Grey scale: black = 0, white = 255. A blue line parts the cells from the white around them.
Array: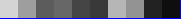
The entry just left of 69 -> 103
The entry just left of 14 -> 34

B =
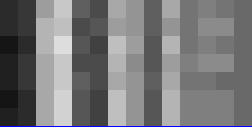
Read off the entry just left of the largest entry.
180
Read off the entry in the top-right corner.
105
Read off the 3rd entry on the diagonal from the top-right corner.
127
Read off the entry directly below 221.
200
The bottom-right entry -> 105
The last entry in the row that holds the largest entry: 105
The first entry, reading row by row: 43
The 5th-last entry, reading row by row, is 180
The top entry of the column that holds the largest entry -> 200
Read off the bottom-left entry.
32
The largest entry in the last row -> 210
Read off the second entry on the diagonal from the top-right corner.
139
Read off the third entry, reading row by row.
157
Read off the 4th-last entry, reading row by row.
127
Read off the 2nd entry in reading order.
55
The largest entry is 221
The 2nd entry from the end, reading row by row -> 127
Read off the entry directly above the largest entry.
191

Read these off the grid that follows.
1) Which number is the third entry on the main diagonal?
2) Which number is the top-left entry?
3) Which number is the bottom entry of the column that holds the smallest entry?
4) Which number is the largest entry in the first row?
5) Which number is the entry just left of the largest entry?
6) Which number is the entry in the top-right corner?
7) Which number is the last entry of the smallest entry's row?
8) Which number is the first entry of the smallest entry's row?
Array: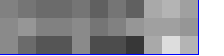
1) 85
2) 129
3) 55
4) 180
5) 169
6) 160
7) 180
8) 138

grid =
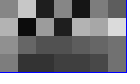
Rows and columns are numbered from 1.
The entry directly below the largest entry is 113
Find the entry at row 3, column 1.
144
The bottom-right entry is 113
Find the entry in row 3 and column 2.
102
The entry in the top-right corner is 93
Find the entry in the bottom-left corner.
125
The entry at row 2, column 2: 12
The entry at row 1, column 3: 30
